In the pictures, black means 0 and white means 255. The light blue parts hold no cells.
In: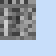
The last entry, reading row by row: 117
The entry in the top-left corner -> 64
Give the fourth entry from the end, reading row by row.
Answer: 104
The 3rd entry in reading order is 48
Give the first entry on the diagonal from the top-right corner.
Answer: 149
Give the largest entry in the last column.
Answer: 178
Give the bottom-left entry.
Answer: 117
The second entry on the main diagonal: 117
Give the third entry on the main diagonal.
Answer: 104
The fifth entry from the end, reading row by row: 133
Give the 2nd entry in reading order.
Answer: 133
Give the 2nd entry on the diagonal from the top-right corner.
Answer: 117
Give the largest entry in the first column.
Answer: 149
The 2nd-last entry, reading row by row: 133

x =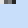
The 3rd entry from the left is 122
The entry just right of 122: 38
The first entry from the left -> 226

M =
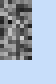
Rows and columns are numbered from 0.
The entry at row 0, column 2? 60
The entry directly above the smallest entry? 192
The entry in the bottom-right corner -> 35
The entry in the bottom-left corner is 103
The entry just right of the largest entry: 87
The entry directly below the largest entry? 144
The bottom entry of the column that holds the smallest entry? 131
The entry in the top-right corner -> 131
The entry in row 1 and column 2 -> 144
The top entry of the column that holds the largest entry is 119
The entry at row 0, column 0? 87
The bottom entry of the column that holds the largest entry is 176
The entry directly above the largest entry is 75
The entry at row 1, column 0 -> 75
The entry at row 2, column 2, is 144
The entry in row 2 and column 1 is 103
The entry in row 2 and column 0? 144
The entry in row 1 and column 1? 176
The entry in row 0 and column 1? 160
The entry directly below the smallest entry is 131
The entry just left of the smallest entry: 119

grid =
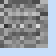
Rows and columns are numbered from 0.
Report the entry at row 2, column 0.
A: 104
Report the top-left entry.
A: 75
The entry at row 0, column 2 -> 104
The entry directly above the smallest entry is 162
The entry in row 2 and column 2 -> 162
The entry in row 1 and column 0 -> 178
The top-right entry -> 178
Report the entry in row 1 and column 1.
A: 75
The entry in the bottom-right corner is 162
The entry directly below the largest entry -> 104
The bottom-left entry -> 91
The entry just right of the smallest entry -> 91
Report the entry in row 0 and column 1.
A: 178
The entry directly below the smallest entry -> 162
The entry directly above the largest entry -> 104
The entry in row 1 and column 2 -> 91
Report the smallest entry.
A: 50

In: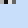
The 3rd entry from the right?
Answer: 18
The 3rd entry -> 227
